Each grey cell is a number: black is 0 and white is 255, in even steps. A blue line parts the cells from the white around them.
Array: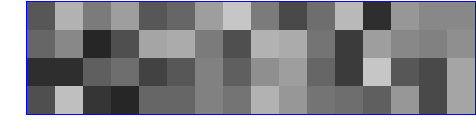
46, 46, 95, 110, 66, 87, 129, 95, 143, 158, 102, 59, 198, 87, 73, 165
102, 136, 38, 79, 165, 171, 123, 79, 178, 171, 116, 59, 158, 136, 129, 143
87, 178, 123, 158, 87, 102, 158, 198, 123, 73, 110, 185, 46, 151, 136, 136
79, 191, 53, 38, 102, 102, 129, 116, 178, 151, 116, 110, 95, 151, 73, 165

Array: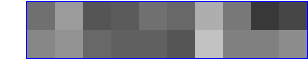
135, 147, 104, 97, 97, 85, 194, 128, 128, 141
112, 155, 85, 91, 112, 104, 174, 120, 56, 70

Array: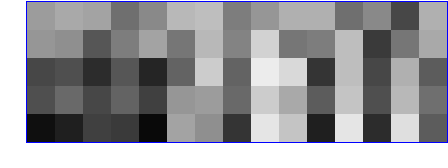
15, 31, 64, 58, 9, 163, 143, 52, 229, 196, 31, 229, 44, 223, 92
71, 79, 44, 86, 37, 99, 204, 99, 236, 217, 52, 190, 71, 176, 92
79, 105, 71, 99, 64, 150, 156, 105, 204, 169, 92, 196, 79, 184, 111
150, 143, 86, 125, 163, 118, 184, 131, 210, 118, 125, 190, 58, 118, 169
156, 169, 163, 111, 137, 184, 190, 125, 150, 176, 176, 111, 137, 71, 176

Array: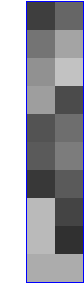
186, 48
186, 68
158, 75
56, 90
62, 102
83, 110
90, 124
116, 164
172, 172
145, 194

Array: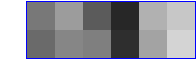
106, 134, 127, 46, 163, 212
120, 156, 91, 39, 177, 199

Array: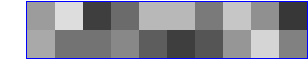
169, 115, 115, 136, 93, 62, 85, 150, 213, 129
156, 221, 62, 107, 184, 184, 122, 198, 144, 55

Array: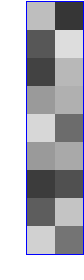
190, 54
60, 80
215, 108
209, 116
154, 169
154, 176
66, 184
93, 196
87, 221
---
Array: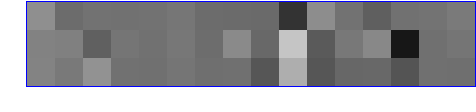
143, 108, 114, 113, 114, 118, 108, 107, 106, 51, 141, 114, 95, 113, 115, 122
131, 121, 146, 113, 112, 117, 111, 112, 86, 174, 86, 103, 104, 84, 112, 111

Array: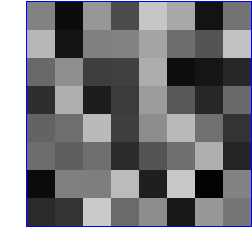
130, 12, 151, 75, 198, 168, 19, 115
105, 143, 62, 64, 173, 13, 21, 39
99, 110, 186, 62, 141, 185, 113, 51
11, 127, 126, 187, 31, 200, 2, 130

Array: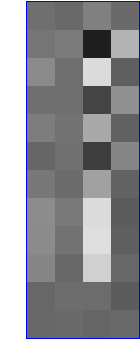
111, 105, 128, 106
138, 110, 219, 95
125, 114, 169, 97
120, 107, 161, 99
139, 114, 222, 95
103, 109, 108, 92

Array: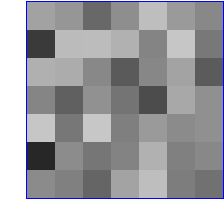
162, 150, 104, 142, 190, 154, 136
176, 172, 136, 90, 135, 163, 91
198, 119, 199, 127, 154, 139, 144
139, 128, 101, 163, 190, 125, 113

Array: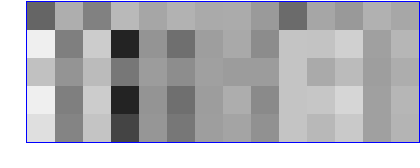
101, 174, 129, 185, 166, 178, 170, 171, 154, 107, 166, 153, 177, 167
193, 148, 187, 119, 156, 141, 160, 156, 156, 196, 170, 187, 158, 173
223, 132, 196, 68, 150, 119, 158, 164, 145, 196, 184, 201, 160, 180

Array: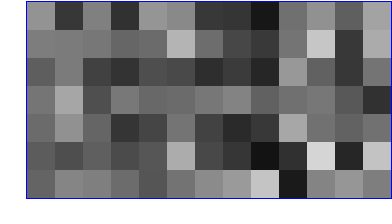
147, 55, 128, 49, 149, 137, 56, 53, 23, 112, 145, 95, 163
94, 123, 65, 51, 78, 73, 46, 59, 38, 152, 97, 55, 116
107, 145, 101, 53, 69, 116, 66, 42, 56, 167, 113, 98, 113
100, 133, 127, 108, 85, 115, 139, 154, 196, 26, 132, 150, 126

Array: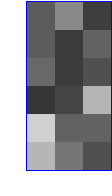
91, 137, 62
104, 59, 80
208, 98, 99
